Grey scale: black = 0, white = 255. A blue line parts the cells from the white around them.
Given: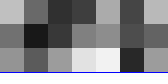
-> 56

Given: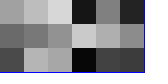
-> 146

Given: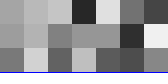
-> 129

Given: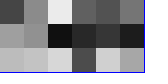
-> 16

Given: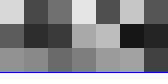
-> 58

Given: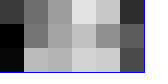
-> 164

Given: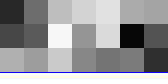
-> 247

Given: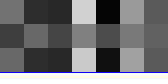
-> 69

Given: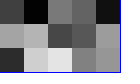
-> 71

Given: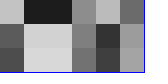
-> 210
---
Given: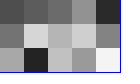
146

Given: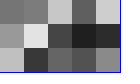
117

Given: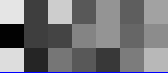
118

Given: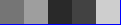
117

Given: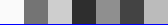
143

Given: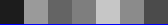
126

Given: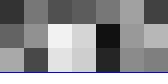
127

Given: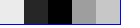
158

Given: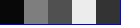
80
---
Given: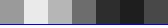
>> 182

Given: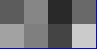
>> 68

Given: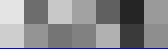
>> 117

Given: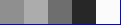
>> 110

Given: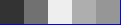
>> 238

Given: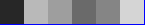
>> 158

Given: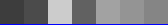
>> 204
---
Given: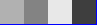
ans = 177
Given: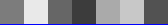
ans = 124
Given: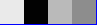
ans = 234
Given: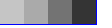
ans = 197
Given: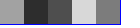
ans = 162
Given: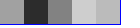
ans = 161
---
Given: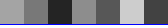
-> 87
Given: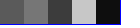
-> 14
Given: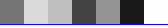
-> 149
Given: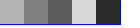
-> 43
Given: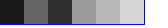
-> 185
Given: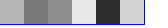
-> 45
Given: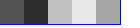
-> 167
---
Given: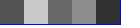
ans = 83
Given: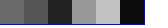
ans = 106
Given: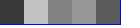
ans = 57
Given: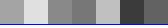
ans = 163
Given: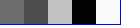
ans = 109
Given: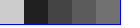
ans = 204
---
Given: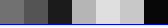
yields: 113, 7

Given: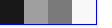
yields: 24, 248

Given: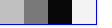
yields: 192, 243

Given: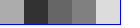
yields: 172, 220

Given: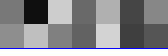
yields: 120, 85

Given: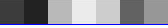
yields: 60, 151
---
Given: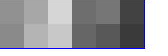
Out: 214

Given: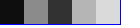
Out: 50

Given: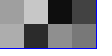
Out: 14

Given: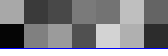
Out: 72

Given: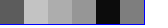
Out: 173

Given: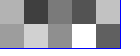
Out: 122

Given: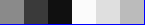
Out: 16

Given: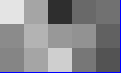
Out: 46

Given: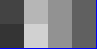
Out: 146
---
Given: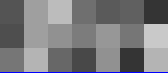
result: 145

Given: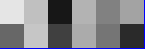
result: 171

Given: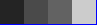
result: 74

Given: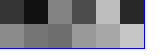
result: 153

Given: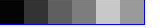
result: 125

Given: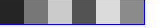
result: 83

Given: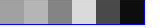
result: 218

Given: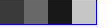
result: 104

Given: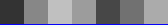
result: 71
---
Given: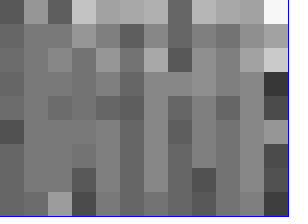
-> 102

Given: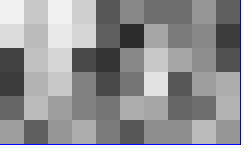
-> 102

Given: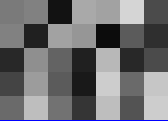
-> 68

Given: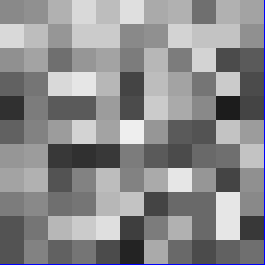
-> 83

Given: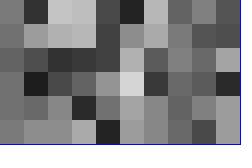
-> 113

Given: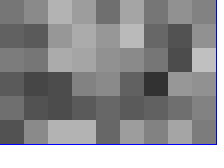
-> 111

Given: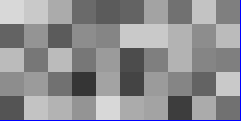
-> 141
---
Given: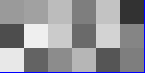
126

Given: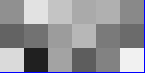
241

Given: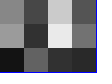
41

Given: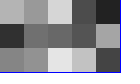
68

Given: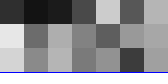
160

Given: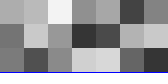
53

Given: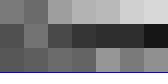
144

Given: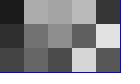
87

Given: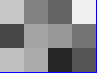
86
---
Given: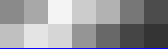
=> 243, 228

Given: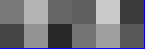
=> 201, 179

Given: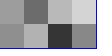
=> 212, 185

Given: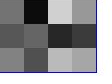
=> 208, 186

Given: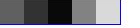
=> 217, 130

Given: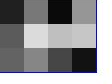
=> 219, 198

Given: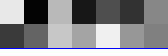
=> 240, 232

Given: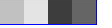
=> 228, 193

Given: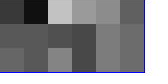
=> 194, 154
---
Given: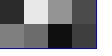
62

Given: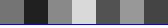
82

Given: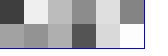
132

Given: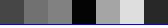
70

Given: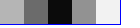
146

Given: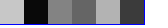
101

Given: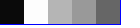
153

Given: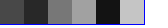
72

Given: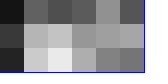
57
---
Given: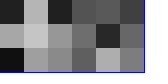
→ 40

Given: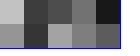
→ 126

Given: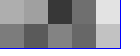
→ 103

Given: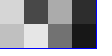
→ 114

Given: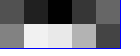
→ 179

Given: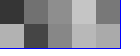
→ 184

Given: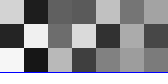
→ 171

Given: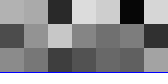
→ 125

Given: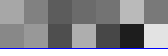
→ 29
